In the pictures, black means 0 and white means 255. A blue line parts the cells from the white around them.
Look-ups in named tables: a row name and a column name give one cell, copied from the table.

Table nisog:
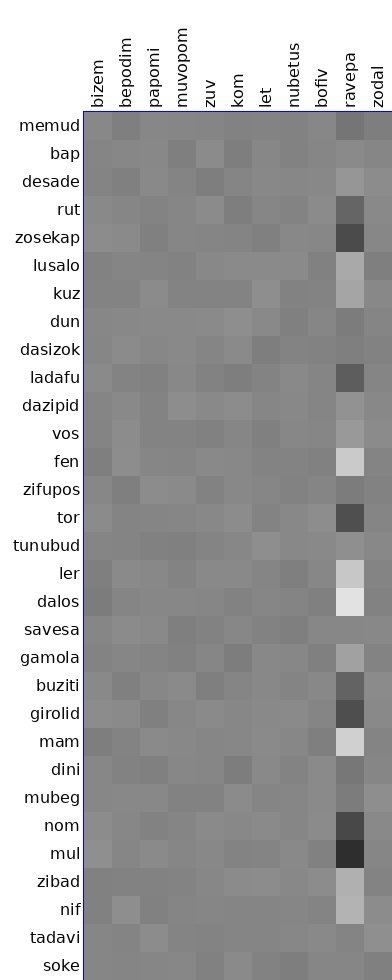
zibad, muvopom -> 131
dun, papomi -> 137
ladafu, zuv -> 130
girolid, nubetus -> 138
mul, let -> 132
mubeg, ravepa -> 124
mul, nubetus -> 137
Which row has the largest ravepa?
dalos

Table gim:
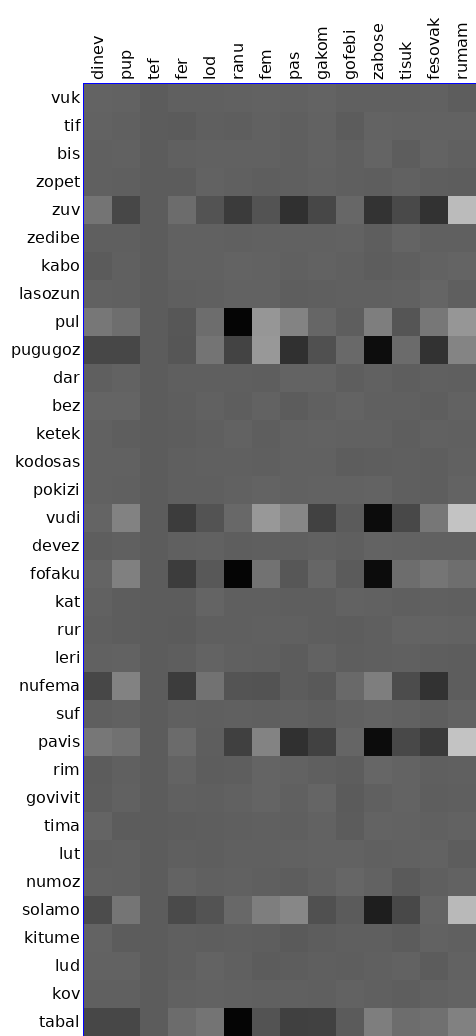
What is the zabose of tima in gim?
99
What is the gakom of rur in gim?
94
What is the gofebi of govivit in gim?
91
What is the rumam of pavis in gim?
195
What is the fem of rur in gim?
96
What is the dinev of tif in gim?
98
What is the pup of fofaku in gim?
128

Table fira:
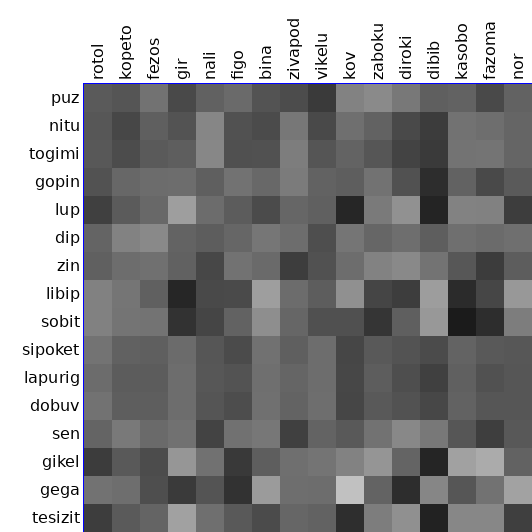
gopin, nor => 90
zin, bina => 106
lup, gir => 158
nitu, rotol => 87
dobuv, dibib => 71
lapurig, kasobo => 96
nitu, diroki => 73
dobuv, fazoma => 86
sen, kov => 89
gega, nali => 84
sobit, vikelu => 80
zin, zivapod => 61
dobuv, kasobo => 98
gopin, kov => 94
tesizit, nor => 63
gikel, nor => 98
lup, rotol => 64
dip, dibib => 94

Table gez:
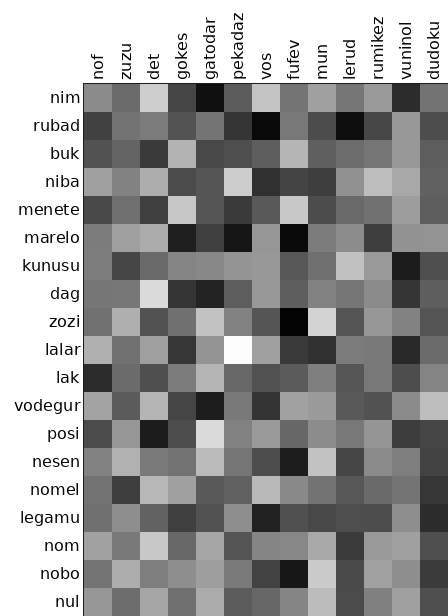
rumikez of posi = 149
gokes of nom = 104
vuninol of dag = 53
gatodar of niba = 85
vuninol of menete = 157
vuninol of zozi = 130
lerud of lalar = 123
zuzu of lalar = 113
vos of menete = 89
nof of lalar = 176
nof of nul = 150
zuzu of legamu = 142
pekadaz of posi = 129
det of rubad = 123
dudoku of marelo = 147
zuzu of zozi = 175
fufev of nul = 133
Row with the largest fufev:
menete

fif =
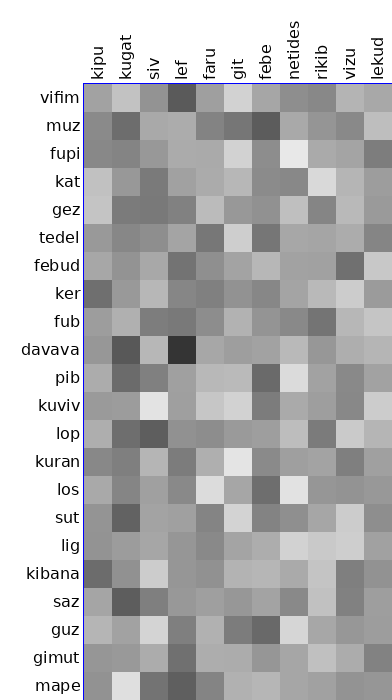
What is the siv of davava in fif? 183
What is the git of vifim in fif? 210
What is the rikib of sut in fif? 166
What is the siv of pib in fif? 128
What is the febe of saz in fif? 163
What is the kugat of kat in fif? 152
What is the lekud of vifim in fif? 168
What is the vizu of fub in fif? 183
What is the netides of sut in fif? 143
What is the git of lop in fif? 154
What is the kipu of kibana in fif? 108
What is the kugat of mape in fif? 223
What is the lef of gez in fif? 129
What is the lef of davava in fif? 52
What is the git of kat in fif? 183
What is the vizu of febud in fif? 112

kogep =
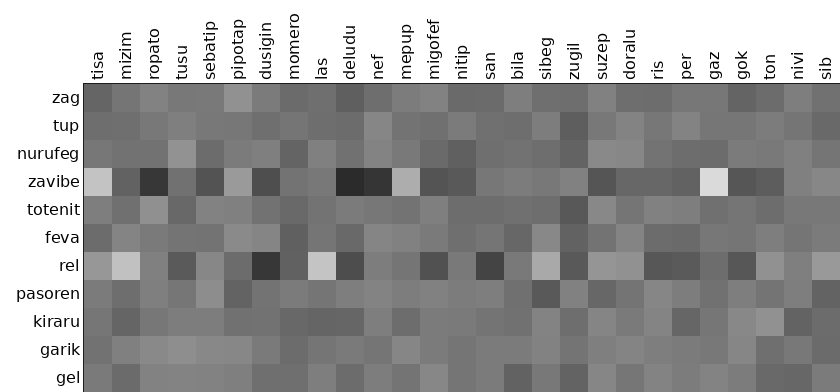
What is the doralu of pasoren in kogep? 116
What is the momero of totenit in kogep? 105
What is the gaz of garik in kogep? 120
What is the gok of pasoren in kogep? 126
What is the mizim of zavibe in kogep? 98
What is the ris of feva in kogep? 108
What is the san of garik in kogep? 123
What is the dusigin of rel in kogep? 55
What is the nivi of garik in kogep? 120
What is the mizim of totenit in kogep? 112
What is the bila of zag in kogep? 126

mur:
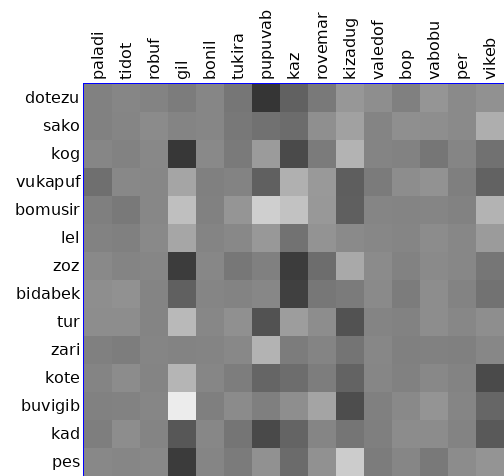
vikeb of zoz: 118
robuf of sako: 139
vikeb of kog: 113
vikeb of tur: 142
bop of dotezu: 128
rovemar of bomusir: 152
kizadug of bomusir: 95
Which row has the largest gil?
buvigib

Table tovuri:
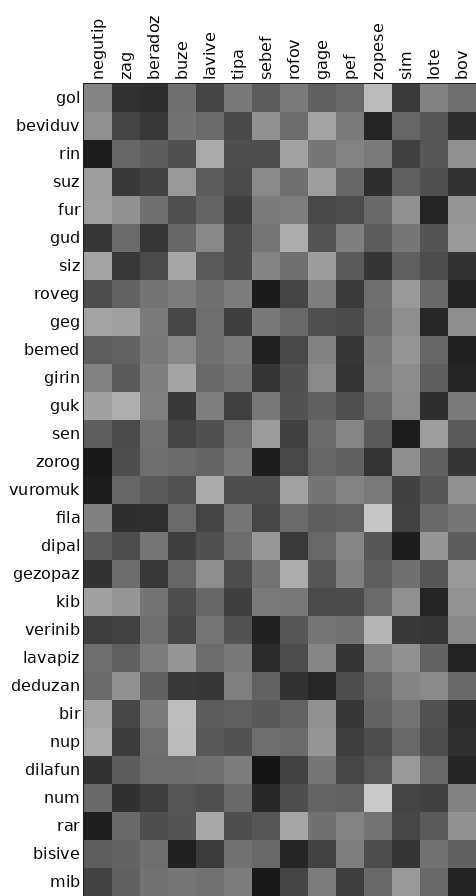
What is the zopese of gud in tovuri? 92
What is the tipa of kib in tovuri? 63
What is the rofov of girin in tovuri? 81
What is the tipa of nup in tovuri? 83
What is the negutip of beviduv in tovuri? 143
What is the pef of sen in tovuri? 133
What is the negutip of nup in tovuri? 169
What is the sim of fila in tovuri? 66
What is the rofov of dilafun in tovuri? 67
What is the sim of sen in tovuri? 28
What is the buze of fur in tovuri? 81

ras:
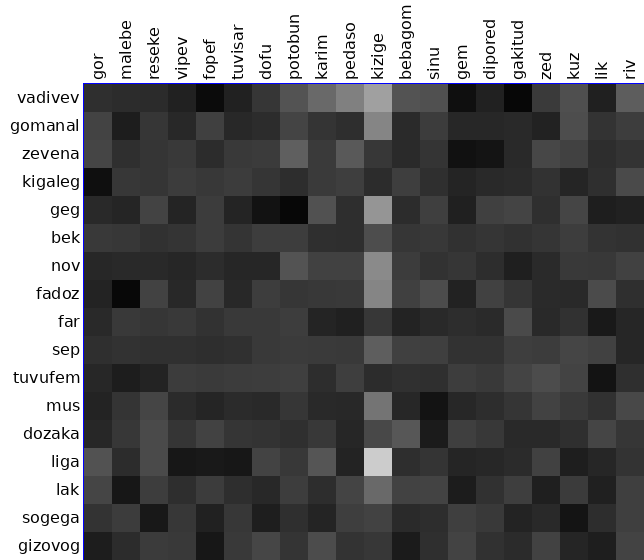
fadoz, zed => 42
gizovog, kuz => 37
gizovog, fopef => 23
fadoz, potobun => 54
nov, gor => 39
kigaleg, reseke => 53
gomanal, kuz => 77
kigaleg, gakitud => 43
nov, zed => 42
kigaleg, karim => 58
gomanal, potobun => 68
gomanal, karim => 52
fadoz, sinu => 76
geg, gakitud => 68
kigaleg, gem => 36
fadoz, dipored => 65
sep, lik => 65
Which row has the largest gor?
liga

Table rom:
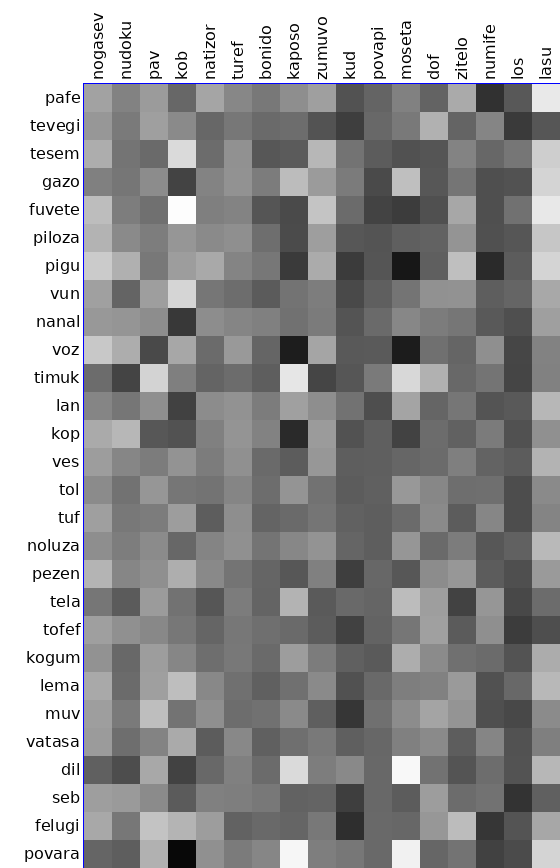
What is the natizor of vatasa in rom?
92
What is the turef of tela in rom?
124
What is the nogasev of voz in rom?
200
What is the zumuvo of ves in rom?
151
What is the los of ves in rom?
92
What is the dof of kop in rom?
108
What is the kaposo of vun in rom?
115
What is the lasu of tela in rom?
108
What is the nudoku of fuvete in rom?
125
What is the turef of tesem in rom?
145
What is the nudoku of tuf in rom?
120
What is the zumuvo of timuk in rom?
69
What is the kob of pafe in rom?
103
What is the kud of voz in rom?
89
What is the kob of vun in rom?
213
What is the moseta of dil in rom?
248
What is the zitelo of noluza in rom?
124

